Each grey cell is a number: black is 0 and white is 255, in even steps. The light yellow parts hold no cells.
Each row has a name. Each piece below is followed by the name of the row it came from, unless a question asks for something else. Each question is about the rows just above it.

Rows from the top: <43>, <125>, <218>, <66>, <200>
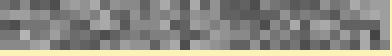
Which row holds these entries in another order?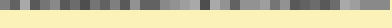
<200>
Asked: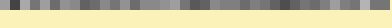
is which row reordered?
<66>
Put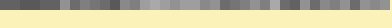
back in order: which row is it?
<125>
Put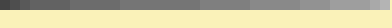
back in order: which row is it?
<66>
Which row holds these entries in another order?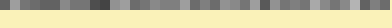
<66>

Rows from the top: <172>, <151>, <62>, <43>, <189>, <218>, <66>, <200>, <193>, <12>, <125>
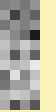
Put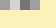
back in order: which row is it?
<193>
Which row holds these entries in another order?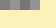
<62>
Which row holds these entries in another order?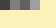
<151>
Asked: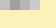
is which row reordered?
<12>
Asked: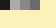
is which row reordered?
<43>

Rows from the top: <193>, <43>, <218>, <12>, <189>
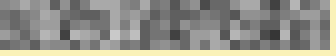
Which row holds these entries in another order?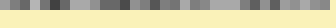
<193>
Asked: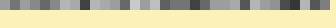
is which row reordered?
<12>
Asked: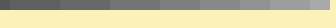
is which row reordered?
<43>
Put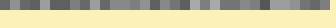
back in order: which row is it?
<218>
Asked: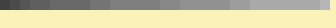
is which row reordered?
<193>
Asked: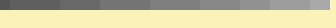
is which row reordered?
<189>
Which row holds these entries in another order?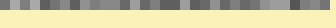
<218>

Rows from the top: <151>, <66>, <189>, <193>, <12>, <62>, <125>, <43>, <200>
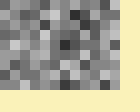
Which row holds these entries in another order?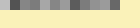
<151>
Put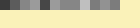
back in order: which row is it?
<200>
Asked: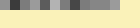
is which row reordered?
<189>
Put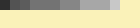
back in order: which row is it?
<12>
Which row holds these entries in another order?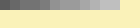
<43>
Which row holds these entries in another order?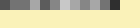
<12>
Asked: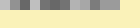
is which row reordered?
<62>

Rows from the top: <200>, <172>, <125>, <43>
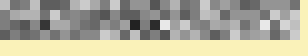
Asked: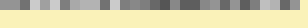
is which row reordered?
<172>
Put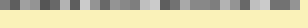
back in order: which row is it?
<200>
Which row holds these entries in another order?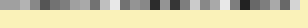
<125>
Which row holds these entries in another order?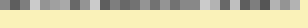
<43>
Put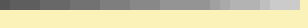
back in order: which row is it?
<43>
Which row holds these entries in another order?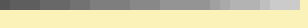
<172>
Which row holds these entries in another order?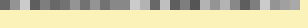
<43>

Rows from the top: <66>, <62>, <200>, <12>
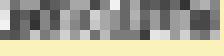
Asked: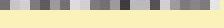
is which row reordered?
<12>
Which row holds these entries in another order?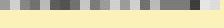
<12>
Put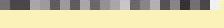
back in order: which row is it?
<200>
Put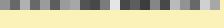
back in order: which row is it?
<62>
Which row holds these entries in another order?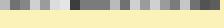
<12>
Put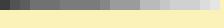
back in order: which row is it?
<12>
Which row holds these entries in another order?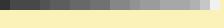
<200>

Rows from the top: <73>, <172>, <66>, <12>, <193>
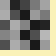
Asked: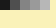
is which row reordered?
<12>
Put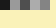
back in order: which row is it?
<193>
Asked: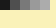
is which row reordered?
<172>
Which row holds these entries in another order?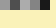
<193>

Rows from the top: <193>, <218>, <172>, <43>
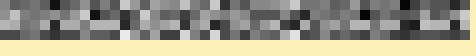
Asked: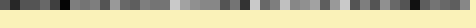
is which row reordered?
<193>
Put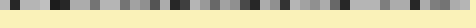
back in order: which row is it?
<172>
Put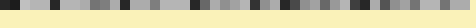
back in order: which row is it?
<172>

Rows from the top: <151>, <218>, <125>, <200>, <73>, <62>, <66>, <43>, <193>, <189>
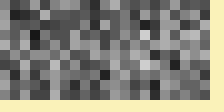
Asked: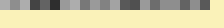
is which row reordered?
<62>
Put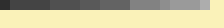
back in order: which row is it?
<189>
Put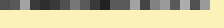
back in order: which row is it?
<125>
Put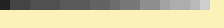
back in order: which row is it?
<66>

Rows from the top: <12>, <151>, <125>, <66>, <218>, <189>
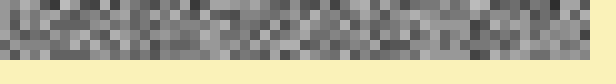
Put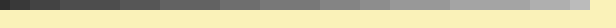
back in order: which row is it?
<12>
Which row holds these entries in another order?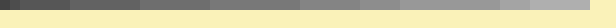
<125>
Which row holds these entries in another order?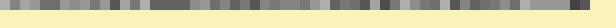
<125>
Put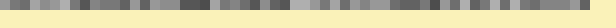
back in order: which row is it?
<218>

